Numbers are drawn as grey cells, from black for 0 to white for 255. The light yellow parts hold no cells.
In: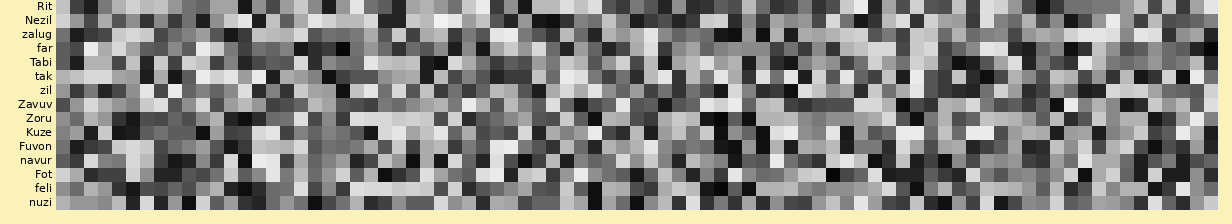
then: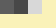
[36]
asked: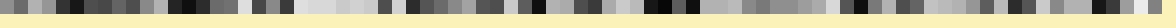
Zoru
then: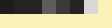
[121]
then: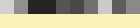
[229]
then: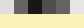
[85]

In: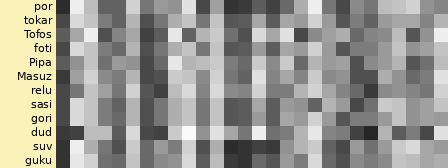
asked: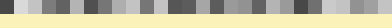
sasi
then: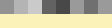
[202]
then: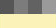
[166]

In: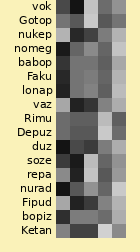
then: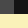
[195]
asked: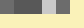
Depuz

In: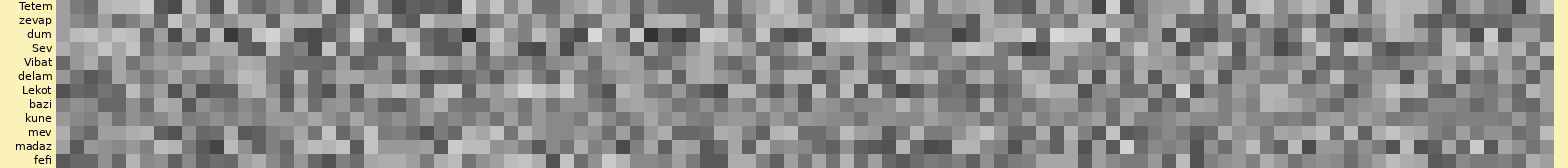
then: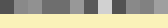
[137]
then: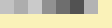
[166]
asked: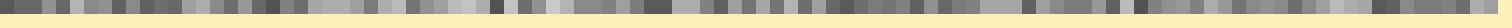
fefi

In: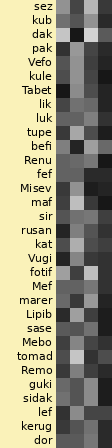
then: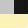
[211]
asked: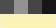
kule
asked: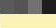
sase
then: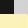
[90]
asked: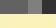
luk

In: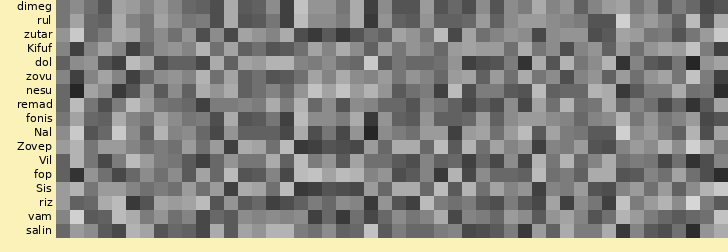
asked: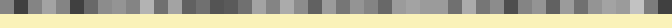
Kifuf
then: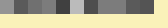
[187]

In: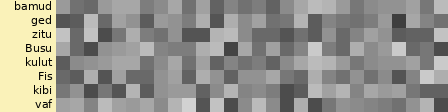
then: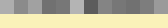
[62]
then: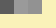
[125]

